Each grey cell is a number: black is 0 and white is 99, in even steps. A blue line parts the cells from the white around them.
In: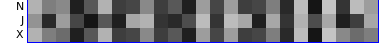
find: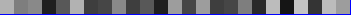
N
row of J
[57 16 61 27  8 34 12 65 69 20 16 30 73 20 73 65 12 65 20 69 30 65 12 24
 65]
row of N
[69 49 53 12 34 69 24 27 53 24 34 12 61 27 61 24 27 49 16 73  8 76 20 73
 61]

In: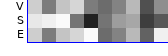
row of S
[90 93 97 45 13 45 61 65 24 34]
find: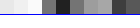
S
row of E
[80 48 76 83 97 42 51 72 38 93]
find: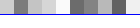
E

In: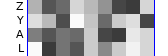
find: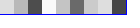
Y
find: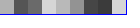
Z
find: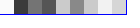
L
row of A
[49 33 45 41 79 27 23 90 83]

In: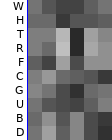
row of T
[49 49 71 16 62 52]
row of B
[41 56 33 52 29 22]
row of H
[41 41 22 33 33 37]

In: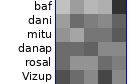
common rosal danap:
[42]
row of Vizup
[31 42 53 27 53]
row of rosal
[42 57 57 42 49]
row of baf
[75 61 71 68 19]
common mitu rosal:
[57]
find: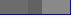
danap

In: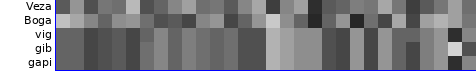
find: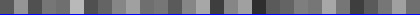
Veza
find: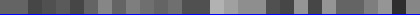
vig
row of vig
[39 39 27 31 35 27 39 52 39 49 43 39 43 31 31 69 62 55 55 31 27 58 27 58
 39 39 49 58 18 52]

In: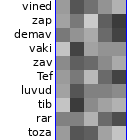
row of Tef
[60 47 72 41 26]
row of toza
[60 33 37 63 76]
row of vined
[60 33 44 57 69]
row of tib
[76 23 54 63 69]
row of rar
[50 50 69 41 30]
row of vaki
[76 26 63 57 57]

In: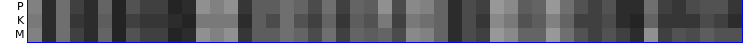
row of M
[50 17 43 25 17 39 14 32 25 25 14 17 56 50 56 21 36 36 43 39 29 43 25 39
 36 39 29 53 50 39 17 29 25 59 53 39 39 59 43 32 25 32 25 17 56 25 32 29
 36 32 32]
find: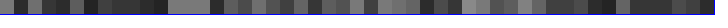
K

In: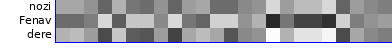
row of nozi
[65 65 57 39 69 46 42 57 39 61 65 42 42 53 57 84 61 73 73 84 39 61 53 49]
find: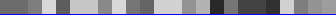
Fenav

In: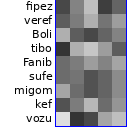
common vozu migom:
[64]
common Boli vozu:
[28]
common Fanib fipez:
[51]
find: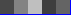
fipez
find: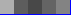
Boli
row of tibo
[20 68 77 61 36]
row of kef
[32 48 71 42 58]

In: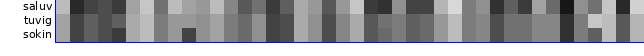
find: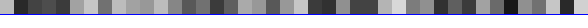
saluv
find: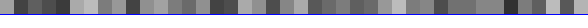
sokin

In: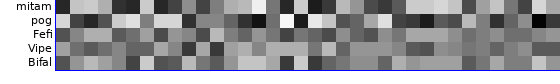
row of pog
[83 26 15 32 79 87 49 83 83 19 52 52 39 19  7 43 96 11 90 76 32 39 65 87
 26 22 11 35 29 72 49 19 39 55  1 22]
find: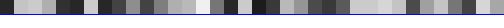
mitam
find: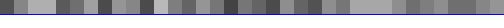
Fefi
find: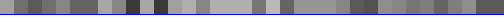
Vipe

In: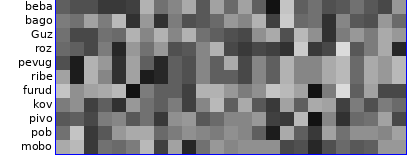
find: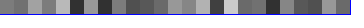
bago
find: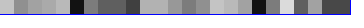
furud
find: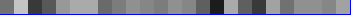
pob
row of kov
[48 56 25 37 19 59 44 37 48 25 52 72 37 66 34 22 63 37 66 63 25 48 31 48
 41]

